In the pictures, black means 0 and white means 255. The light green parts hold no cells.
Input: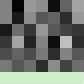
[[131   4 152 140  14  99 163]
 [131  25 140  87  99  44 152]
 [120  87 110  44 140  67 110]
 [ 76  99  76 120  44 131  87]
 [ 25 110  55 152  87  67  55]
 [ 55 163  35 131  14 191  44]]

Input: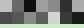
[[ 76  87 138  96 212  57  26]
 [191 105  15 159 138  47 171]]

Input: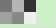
[[160 136 238]
 [117 181  49]]

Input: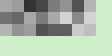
[[113 103 168 124 168 211 136 211]
 [180 147 156  82  94  94 202 190]
 [168 156  51  70 124 147  82 180]]

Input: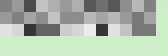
[[153 129 164 141 194 141 141 183 164 183 153 120 164]
 [129 153  75 194 174 153 174  87 111  87 141 183 129]
 [225 214  53  99  99 205 214 235  53 225 194 120 120]]

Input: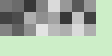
[[ 66  76 174 143 163  55 195  66]
 [131  97 143 227 186 174 218 174]
 [119 107  55 131 218 152  88 152]]
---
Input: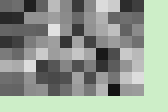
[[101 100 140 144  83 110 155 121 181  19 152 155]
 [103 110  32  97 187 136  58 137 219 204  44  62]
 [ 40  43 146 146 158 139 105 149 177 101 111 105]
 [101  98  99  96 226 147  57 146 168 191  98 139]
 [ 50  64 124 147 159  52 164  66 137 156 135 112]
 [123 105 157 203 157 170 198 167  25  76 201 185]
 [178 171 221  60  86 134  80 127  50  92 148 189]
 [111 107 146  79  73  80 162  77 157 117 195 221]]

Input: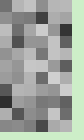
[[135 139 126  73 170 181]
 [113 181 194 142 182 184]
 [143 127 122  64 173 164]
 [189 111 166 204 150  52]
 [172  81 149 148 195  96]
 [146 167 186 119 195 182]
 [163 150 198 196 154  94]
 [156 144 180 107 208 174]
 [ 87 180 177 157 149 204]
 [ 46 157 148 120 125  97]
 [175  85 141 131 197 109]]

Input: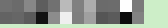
[[ 99 102  91  18 140 239 126 160  85  91  12 130]
 [112 107 135  93 113 186 128 173 107 108 254 122]]

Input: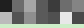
[[187  83 143  90  80 232  73]
 [ 31 108 166  90  59 109 132]]

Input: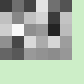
[[101  88 153 146 140 151]
 [ 59 111  68 227 112  83]
 [192 135 193 211  59 195]
 [206 248 142 152  35 188]
 [144  71 217 171 214 157]]

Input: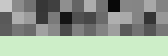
[[ 92 117 107 161 137  74 128 105 131 158  89 114  86 119]
 [200 139 113  54  64 143 100 173 114   8 134 133 168 130]
 [ 89 174 156  56 122  20  80  71 107 175 170 132  52 151]]

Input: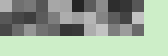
[[ 71 106 149 113 102  53  56 173 194 125 156 105]
 [179 112 120  86 167 163  37  92 140  45  53  87]
 [ 88  71  62  91 125 173 159 181 132  93  67 194]]

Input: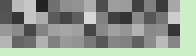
[[180 101 109 177 128 153 147 120  87 134 129  97 140 187 133]
 [ 81 187 199  35 112 143 146 173  77 158 156  64 128  58 168]
 [ 84  53 197 173  91  69  94 216 130  64  52 138  86 117 205]
 [152 139  71 131 160 166 160  69 137 160 149 179 137 142  53]]
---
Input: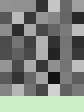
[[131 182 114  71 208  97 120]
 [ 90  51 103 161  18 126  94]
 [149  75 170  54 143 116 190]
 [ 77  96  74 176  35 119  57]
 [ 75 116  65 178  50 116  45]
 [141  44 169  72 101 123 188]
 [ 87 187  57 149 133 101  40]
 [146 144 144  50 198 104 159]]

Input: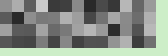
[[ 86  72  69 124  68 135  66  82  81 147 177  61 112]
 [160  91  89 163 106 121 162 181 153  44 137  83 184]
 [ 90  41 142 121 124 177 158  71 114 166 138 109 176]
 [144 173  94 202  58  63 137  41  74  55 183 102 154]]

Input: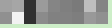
[[144 242  49 139 129 129 126 153 144]
 [161 166  49 155 133 127 122 190 132]]

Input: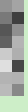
[[186 136]
 [179 177]
 [223  71]
 [203 175]
 [ 97 180]
 [ 86 143]
 [121  63]
 [147 164]]

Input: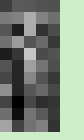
[[163  67 114 128  51]
 [111  14 116  90  57]
 [ 68   0  72  46  53]
 [143  37  87 105  72]
 [ 70  38 135  85  56]
 [ 84  38 159 116  79]
 [ 29  54 197  75  83]
 [113 156  85 106  57]
 [ 86  31 171  50  76]
 [123 129 172 130 111]
 [ 63  90  88  82  81]]

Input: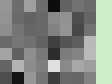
[[ 78  20 150 117  61 104 102 129]
 [101 180 140 127 224 137 167 157]
 [164  97 142 120  45 125 131 185]
 [106 119 113  99  64  85  94 184]
 [142 117 103 105 130 148  72 114]
 [147 106  99 104 137 145  78 101]
 [150 109 159 109  13  98 115 107]]
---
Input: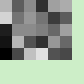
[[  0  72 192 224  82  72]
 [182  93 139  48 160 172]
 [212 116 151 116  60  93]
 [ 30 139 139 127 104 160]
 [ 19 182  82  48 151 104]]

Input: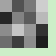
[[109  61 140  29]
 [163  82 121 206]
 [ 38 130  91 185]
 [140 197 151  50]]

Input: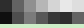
[[ 15  78 123  88  56  45  99]
 [ 45  99 144 182 213 232 222]]

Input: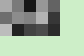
[[188  34  67  76  43]
 [170 122  22 151  99]
 [110 140 131 179  55]]

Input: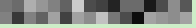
[[129  56 129  98 162  65 162 141 193 119  76  13 162 150 141 162]
 [119 107 174 150 129  98 203  76  65  35 107 107  25  76 141  87]]

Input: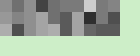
[[173  79 143 164 173  90 164 102  90  90]
 [143 112 143  67 112 122 122 205 122 132]
 [152 132 143 164 112  90 164  47 122  79]]

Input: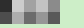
[[ 77 173 108 150  89]
 [ 45 204 162 195 139]]
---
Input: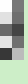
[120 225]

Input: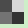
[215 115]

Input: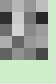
[189 115 211 174]

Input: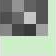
[ 84 197  69]

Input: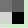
[ 93 212]

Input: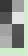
[159  80]

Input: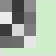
[142  63  58]

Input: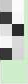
[251  59]

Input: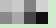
[209  70]
